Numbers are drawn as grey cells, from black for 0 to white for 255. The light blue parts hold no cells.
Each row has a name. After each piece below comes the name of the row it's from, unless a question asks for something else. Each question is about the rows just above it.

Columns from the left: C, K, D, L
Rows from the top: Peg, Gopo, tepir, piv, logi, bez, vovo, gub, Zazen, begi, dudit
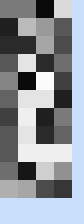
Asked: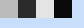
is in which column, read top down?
K
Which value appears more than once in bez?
[228]
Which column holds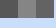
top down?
C
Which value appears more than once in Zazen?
[239]
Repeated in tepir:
[42]
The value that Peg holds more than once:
[122]
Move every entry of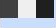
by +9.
[ 73 248  40]

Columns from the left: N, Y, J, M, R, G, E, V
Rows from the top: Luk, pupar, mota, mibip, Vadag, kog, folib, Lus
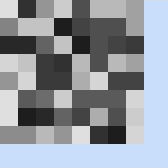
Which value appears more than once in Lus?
[140]
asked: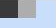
Vadag
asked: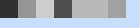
Luk
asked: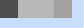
Luk
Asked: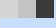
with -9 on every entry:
[204 186  49]
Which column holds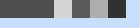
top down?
G
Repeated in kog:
[90]

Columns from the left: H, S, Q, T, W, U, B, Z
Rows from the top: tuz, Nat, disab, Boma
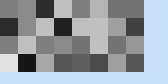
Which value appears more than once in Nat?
[192]
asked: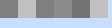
disab
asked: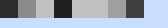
Nat
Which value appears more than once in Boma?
[86]
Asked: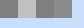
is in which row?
disab
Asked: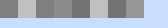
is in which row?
disab

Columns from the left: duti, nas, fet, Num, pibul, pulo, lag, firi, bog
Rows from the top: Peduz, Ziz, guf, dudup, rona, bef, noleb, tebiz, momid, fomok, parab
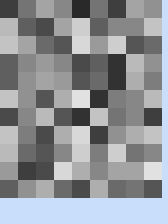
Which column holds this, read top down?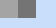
firi
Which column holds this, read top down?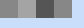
Num
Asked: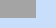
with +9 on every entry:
[173 173]
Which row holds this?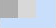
tebiz
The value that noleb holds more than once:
[135]
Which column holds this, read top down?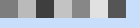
bog

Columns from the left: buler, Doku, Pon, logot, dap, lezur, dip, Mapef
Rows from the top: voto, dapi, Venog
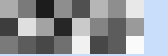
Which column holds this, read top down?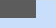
dip
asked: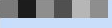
voto
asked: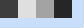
dapi
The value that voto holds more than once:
[142]
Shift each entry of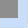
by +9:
[151]
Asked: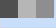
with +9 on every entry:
[ 89 191 151]
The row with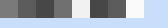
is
Venog

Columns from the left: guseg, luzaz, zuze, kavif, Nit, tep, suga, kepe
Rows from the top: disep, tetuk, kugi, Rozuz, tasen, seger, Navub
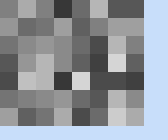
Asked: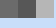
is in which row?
seger
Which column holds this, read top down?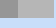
zuze

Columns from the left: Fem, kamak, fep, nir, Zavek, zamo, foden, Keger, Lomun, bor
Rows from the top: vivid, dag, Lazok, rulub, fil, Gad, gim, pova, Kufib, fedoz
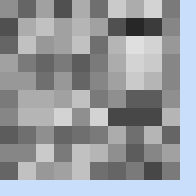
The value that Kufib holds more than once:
[134]
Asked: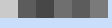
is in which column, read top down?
Keger
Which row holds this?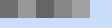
fil
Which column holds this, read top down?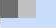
Zavek
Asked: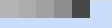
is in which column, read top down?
foden

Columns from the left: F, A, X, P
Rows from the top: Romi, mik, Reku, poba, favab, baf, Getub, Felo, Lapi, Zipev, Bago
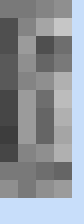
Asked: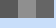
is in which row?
poba
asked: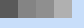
favab
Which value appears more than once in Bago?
[143]
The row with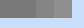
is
Romi
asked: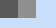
poba

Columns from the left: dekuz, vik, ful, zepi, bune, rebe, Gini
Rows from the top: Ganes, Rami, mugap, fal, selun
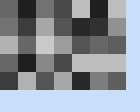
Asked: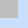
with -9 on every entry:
[180]
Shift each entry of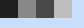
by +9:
[ 40 145  81 198]
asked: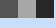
selun
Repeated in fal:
[189]
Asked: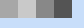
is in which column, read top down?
ful

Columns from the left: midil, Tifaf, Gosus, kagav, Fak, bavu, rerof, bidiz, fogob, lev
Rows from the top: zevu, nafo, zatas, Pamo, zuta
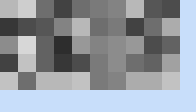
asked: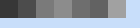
Pamo
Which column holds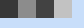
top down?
midil
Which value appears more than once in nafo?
[110]
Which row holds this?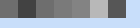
zevu
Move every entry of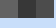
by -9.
[89 46 67]

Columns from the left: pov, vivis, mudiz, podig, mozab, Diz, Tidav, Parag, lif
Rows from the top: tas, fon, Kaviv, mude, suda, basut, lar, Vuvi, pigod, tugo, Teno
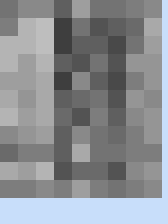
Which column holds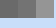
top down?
Parag
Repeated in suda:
[158]
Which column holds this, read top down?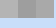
pov
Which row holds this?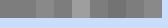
Teno

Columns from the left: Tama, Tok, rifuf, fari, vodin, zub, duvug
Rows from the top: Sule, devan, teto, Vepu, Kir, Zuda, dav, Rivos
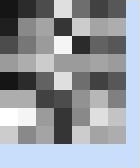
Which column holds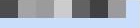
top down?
rifuf
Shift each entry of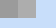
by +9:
[164 182]
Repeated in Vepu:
[155]
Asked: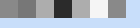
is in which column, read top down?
Tok
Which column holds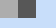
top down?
duvug
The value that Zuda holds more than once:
[173]
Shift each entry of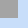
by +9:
[173]

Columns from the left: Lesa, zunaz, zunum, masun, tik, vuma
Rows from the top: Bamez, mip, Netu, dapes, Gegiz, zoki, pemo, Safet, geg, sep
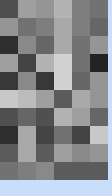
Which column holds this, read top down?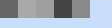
tik
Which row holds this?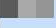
zoki
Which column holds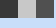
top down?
Lesa
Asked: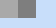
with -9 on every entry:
[160 117]
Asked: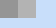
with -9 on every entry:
[140 170]
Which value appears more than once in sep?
[91]
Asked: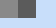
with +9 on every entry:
[146 100]

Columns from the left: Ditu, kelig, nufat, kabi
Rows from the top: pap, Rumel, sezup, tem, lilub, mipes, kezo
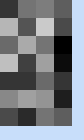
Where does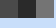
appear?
kezo
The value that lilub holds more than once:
[53]
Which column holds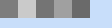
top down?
nufat
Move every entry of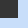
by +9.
[62]
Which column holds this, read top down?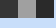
kelig

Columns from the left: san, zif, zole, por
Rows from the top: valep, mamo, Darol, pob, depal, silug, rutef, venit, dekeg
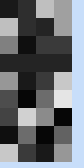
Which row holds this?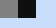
Darol
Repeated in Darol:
[58]
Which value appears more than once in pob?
[36]
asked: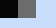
silug

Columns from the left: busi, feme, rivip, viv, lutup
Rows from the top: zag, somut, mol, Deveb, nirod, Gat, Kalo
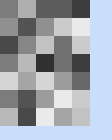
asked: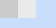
somut
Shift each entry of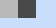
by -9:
[176  63]
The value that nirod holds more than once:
[213]
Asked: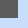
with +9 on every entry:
[101]

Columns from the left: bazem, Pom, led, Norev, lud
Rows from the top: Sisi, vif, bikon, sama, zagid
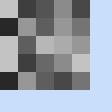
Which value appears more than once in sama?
[195]
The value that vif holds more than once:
[151]

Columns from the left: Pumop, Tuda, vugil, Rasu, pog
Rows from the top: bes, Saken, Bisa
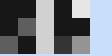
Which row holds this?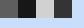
Bisa
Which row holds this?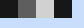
Saken
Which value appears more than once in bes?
[23]
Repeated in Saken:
[23]
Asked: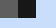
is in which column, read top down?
Tuda
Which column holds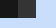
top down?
Rasu

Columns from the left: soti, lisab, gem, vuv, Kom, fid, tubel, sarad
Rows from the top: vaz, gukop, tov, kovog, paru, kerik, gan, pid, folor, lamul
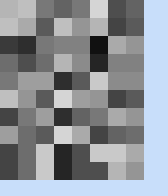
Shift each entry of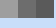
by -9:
[149 100  81]
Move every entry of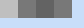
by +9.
[200 129 108 129]
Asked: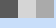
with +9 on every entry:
[ 99 222 179]
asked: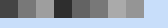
gan

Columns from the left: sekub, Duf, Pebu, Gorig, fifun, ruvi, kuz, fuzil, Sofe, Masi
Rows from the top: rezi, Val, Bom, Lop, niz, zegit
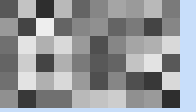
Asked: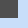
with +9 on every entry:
[88]
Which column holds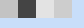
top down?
Duf
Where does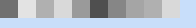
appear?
Bom
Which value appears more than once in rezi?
[185]

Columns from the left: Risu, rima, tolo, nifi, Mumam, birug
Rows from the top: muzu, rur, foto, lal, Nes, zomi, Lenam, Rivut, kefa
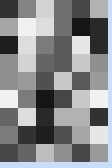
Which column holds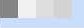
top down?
rima
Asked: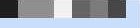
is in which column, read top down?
Risu

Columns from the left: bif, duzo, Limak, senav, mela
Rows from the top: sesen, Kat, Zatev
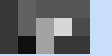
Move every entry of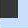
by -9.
[46]
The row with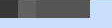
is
sesen
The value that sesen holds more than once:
[85]
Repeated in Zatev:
[55]

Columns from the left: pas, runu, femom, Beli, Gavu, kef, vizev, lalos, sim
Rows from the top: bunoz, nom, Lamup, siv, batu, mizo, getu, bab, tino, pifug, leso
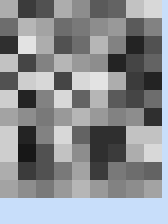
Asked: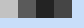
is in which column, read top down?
lalos
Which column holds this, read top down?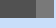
femom
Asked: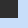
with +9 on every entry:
[56]

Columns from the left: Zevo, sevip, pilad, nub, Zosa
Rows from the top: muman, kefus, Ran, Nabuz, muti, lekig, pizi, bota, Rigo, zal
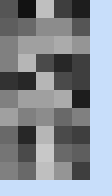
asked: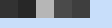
muti
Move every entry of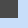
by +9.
[83]

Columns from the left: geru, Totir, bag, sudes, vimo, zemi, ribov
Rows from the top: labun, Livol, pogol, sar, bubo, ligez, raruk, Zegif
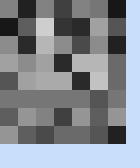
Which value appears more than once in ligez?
[118]
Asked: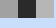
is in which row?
sar
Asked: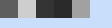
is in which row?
Livol
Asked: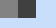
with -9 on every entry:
[121  55]
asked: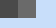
Zegif
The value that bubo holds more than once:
[170]
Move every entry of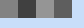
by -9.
[121  55 140  85]

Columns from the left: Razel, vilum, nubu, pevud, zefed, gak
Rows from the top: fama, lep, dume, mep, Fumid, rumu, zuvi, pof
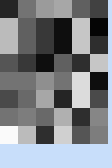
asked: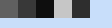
dume
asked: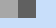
fama
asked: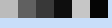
lep
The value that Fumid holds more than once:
[115]
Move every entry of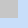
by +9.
[207]
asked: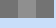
Fumid
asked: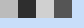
pof

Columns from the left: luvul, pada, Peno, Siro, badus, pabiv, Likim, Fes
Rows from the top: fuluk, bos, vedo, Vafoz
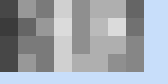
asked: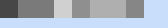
vedo
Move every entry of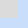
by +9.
[228]
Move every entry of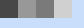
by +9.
[ 80 161 131 217]
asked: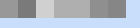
Vafoz

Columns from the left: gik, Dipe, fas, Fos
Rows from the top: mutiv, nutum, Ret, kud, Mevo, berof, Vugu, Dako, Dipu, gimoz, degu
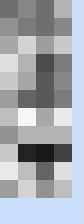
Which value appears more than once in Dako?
[178]
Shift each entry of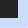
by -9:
[25]
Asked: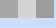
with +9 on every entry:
[176 220 166]

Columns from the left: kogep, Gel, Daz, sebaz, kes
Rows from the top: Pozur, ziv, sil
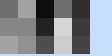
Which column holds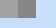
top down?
Gel
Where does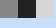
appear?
ziv
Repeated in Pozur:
[111]
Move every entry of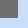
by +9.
[120]
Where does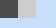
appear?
sil
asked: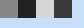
ziv

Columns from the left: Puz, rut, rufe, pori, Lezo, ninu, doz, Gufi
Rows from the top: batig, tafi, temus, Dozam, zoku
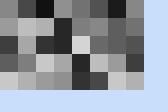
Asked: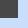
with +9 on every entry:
[81]
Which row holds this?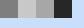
Dozam
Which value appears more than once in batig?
[135]

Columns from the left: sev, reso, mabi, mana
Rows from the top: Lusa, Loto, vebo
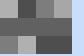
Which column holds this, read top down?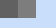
sev
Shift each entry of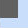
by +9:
[106]
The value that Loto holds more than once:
[97]
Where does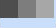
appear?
Lusa
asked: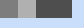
vebo
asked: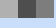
Lusa
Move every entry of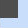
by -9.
[69]

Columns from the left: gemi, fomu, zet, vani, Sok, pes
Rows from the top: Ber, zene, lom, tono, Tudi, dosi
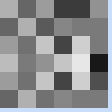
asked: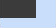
Ber
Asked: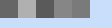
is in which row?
zene
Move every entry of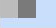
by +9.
[197 131]
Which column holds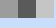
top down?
zet
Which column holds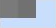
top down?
fomu
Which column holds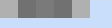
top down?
fomu

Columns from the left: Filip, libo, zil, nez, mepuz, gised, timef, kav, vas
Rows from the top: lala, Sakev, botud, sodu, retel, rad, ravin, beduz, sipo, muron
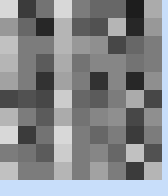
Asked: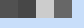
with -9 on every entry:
[ 72  62 195  94]
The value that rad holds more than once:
[71]
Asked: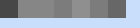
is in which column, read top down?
timef

